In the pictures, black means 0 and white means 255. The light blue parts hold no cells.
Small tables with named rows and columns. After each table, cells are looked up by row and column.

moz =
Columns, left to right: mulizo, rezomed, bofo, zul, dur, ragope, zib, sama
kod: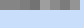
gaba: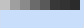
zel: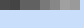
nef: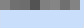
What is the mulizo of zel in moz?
73
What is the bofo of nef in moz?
109
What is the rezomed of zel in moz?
68
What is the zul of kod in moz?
115
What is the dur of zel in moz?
121
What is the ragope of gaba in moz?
56
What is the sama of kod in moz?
148
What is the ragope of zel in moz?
135
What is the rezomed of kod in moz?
133

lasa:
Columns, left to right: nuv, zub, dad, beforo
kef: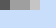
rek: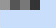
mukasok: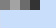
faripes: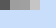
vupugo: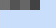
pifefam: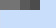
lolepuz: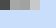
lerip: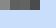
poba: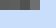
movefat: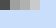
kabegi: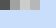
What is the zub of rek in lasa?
86
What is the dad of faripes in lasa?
160
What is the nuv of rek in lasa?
150
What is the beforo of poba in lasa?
111
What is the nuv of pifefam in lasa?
115
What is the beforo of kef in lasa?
197
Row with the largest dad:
kabegi

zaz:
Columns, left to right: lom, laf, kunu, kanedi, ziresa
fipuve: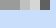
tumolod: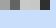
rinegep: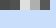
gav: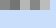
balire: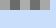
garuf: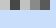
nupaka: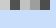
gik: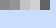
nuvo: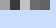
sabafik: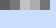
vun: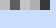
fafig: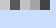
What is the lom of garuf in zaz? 198
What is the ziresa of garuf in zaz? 90
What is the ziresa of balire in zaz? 168
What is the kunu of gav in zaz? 183
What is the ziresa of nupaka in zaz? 77
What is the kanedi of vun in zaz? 175
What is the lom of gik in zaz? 138
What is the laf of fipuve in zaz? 155
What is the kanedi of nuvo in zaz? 108
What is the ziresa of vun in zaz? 57
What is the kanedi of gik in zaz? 208
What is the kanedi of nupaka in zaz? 158
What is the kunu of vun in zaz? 196
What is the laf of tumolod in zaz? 100
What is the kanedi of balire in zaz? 112
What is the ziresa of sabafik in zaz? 117
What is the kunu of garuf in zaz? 194
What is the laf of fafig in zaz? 88
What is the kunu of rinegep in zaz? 223
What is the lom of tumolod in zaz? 162

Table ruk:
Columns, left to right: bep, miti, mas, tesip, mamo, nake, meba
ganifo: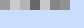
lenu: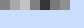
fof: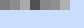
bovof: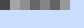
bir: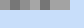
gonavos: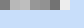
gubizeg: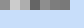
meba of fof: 176
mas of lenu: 194
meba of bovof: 153
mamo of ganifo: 200
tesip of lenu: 127
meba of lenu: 144
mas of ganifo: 180
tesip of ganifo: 103
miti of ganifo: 203
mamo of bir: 118
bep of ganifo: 156
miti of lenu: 168
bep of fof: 126
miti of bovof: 165
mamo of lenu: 53
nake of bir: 163
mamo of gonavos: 146
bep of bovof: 70
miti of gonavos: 184
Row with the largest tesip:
bir

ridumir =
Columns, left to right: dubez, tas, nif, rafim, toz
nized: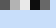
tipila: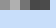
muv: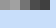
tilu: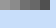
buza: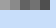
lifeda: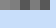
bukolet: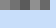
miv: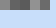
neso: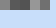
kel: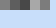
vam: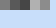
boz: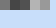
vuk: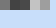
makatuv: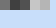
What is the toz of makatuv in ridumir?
181
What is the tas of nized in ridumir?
179
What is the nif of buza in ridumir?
99
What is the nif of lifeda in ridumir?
87
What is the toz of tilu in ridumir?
80
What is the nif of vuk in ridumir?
73
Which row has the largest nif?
nized

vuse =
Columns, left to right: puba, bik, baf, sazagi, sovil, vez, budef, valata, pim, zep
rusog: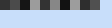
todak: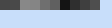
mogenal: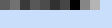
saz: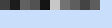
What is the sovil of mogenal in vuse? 76
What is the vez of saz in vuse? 199
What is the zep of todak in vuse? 78
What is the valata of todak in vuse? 47
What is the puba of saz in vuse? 63
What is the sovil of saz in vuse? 20
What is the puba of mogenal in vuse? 93
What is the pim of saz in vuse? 68
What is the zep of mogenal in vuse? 180
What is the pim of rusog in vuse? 46
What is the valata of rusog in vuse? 157
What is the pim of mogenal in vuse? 134
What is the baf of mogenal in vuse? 58
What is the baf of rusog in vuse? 21
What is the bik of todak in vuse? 73
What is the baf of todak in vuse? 136
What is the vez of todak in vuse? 96
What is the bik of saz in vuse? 28
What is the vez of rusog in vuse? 135

